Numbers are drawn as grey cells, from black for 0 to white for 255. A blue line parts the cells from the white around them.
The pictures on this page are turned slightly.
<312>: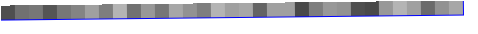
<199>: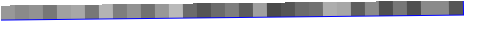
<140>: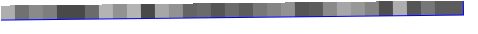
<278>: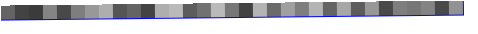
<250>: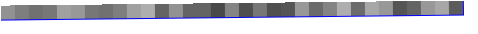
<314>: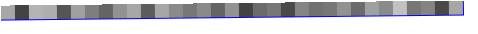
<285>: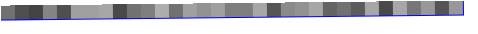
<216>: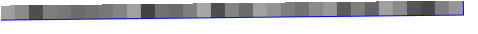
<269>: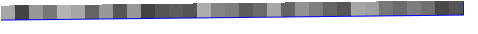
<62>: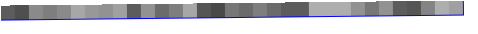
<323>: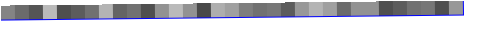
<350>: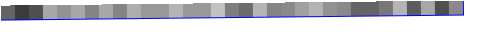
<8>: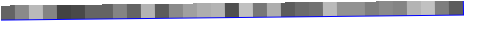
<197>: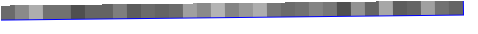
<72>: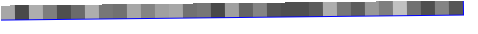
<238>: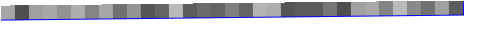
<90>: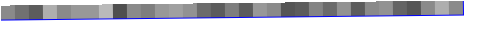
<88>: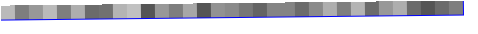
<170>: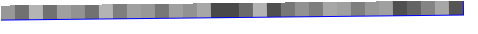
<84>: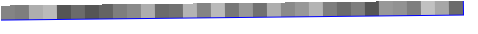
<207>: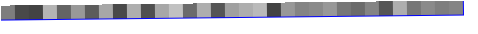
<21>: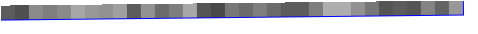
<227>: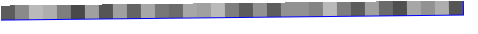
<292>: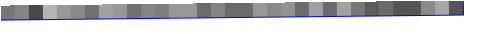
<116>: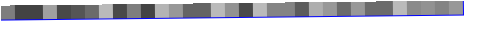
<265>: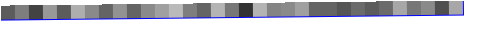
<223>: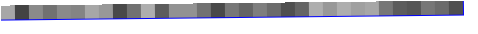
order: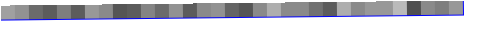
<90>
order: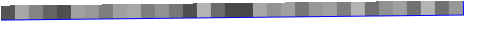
<170>
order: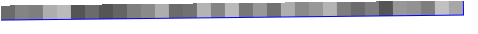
<84>

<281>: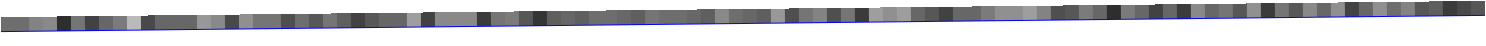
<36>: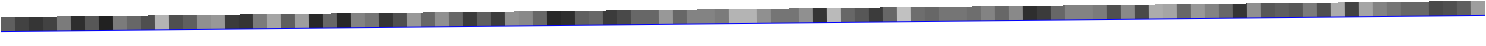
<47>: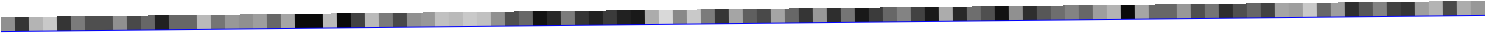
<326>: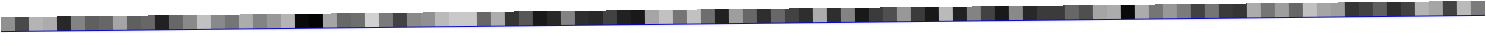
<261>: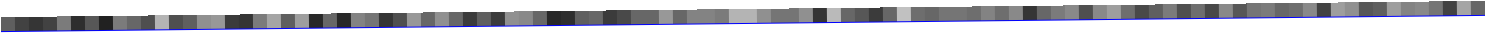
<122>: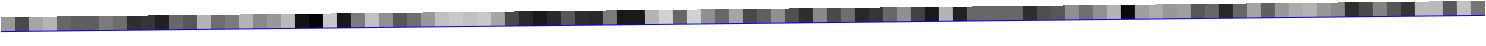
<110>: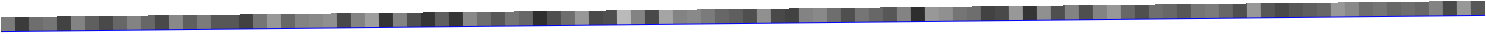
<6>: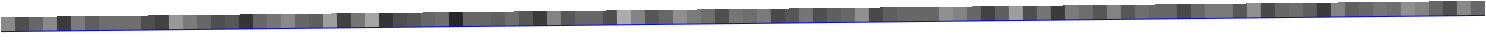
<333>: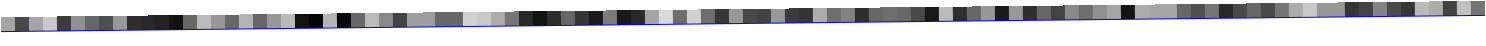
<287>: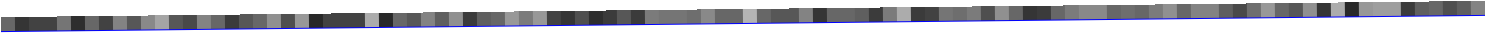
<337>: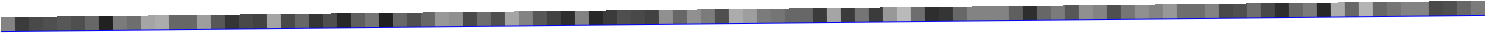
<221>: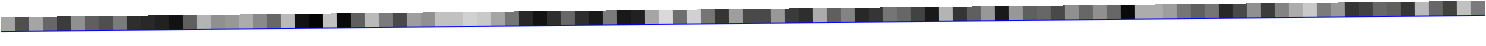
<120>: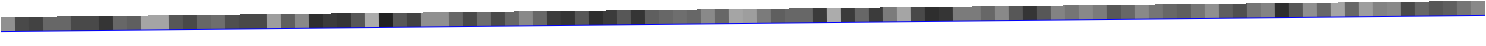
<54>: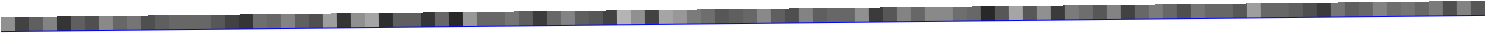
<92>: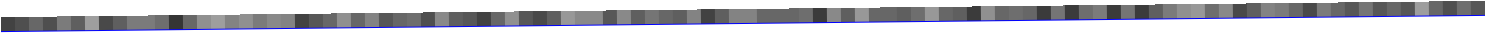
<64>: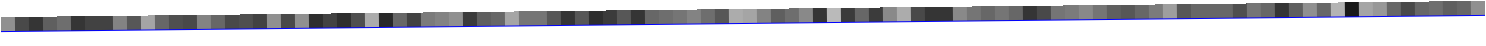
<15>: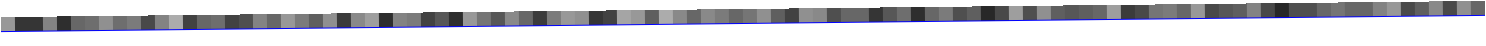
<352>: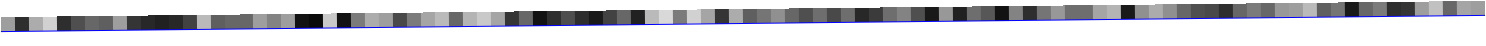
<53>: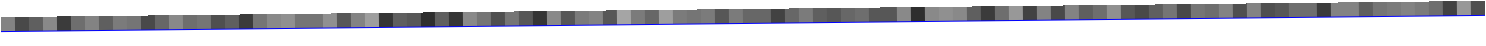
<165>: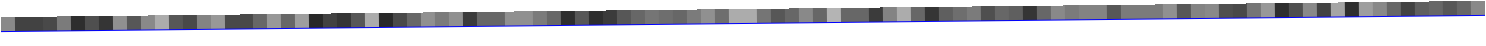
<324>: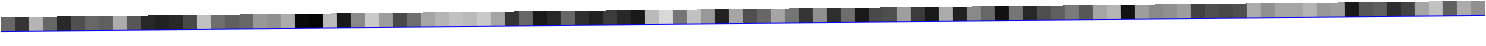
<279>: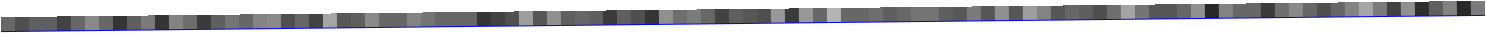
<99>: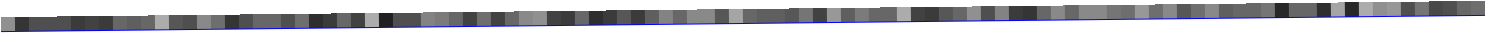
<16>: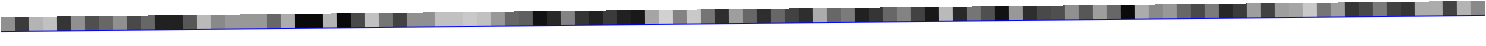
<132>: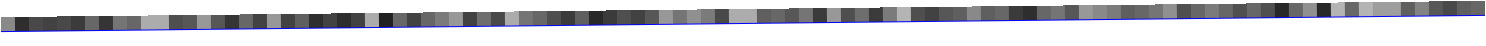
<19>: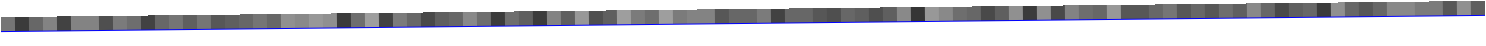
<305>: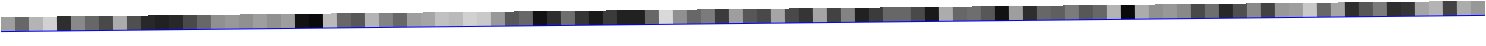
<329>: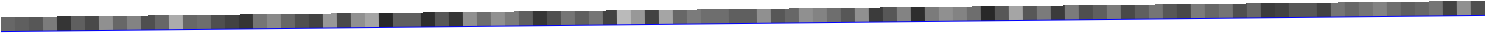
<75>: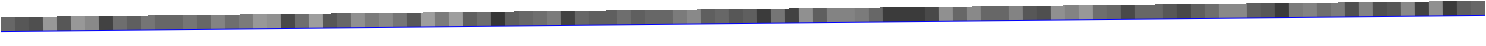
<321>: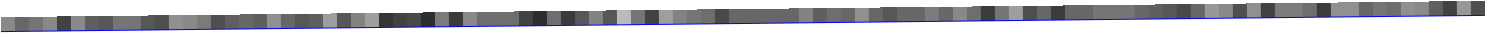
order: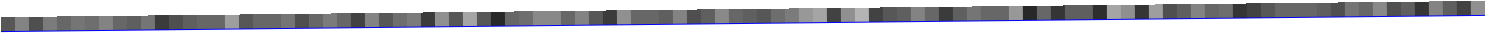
<54>
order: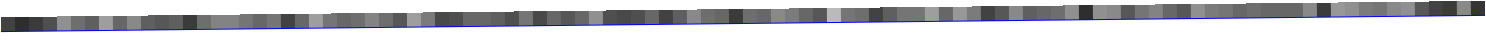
<321>
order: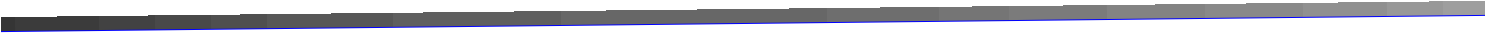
<19>
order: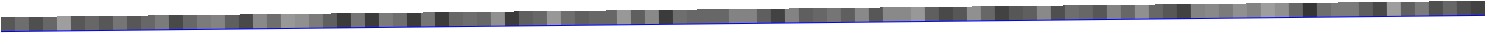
<92>
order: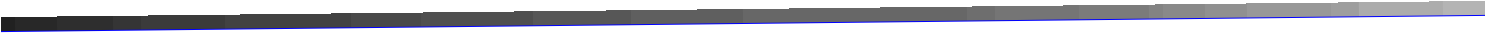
<132>

